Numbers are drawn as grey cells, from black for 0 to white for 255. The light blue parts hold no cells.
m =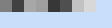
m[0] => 127
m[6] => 194
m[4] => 55
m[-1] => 216

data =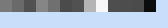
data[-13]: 121
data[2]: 81
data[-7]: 81
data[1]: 106

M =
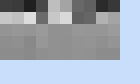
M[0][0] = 62
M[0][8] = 43
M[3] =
[142, 144, 137, 151, 145, 144, 147, 148, 144, 148]
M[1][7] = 102
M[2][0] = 148
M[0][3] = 72
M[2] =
[148, 151, 149, 154, 145, 145, 151, 150, 150, 155]
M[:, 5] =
[164, 217, 145, 144, 144]
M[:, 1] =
[59, 192, 151, 144, 140]
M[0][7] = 96
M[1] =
[199, 192, 220, 107, 199, 217, 96, 102, 177, 164]

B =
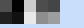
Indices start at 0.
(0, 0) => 79
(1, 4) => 157
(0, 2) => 204
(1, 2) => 232

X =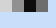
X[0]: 212
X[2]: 13
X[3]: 109
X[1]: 145

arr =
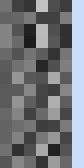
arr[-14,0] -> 115
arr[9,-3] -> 106
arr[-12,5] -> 48
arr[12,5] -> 84
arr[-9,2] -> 128
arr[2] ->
[132, 83, 34, 186, 80, 48]
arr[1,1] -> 102
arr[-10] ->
[105, 83, 115, 93, 51, 118]
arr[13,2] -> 109
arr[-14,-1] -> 61
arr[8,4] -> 175
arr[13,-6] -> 86
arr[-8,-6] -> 86
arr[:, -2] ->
[77, 65, 80, 87, 51, 80, 169, 62, 175, 157, 67, 150, 33, 156]
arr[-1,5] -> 104
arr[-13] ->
[99, 102, 122, 65, 65, 125]
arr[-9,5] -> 127
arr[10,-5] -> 110
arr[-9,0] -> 91
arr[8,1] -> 148
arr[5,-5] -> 113
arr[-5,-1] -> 70

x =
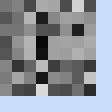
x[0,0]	117
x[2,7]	155
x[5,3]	187
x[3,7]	171
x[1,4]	136
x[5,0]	133
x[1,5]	160
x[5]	[133, 53, 101, 187, 62, 101, 90, 56]
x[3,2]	180
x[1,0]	86
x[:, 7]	[78, 143, 155, 171, 161, 56, 195, 43]
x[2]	[118, 116, 142, 82, 80, 144, 31, 155]
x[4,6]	176
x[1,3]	29
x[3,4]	161
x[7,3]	218
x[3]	[77, 148, 180, 8, 161, 164, 160, 171]

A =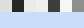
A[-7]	223
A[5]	246
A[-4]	239

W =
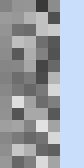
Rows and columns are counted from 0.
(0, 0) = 131
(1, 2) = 178
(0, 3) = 57
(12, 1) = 199
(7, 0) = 136
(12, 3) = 104
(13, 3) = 218
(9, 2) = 168
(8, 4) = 127
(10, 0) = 159
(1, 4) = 80
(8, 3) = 109
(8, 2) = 161
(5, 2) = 167
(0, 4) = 140
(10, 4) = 163
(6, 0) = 129
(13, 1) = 103
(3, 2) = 181
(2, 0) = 148
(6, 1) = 109

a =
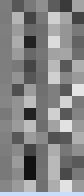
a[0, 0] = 125
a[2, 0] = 127
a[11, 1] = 87
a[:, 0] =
[125, 123, 127, 125, 126, 126, 127, 131, 134, 121, 134, 129, 125, 121, 121, 134]
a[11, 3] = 138
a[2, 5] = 149
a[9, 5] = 88
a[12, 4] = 173
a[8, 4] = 127
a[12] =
[125, 138, 69, 110, 173, 119, 143]
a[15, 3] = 112
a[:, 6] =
[164, 67, 121, 99, 110, 175, 154, 229, 121, 132, 154, 175, 143, 89, 121, 154]
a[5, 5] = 88
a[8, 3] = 115
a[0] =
[125, 87, 121, 143, 92, 58, 164]
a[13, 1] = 155
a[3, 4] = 220
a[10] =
[134, 155, 190, 110, 162, 226, 154]
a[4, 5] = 165
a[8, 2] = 190
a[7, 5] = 88
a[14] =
[121, 138, 17, 115, 185, 73, 121]
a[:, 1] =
[87, 181, 155, 172, 155, 121, 147, 79, 147, 147, 155, 87, 138, 155, 138, 155]
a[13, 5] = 103
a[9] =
[121, 147, 34, 115, 208, 88, 132]
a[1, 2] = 69
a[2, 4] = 173
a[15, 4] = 173
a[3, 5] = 149
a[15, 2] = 190

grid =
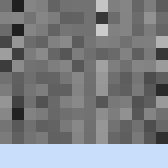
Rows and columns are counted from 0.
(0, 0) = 112
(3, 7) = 117
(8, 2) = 112
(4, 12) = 122
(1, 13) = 108
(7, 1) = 94
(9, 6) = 116
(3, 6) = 92
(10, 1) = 89
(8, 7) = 114
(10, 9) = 114
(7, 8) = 150
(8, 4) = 105
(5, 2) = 114
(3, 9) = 126
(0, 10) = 133
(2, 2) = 133
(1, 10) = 132
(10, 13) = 104
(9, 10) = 145
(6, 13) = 94
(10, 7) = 112
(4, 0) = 158
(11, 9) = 103
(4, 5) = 86
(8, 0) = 149
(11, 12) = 86
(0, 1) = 31
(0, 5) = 113
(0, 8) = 196
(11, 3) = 122
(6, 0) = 113
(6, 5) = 118
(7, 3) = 126
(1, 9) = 108
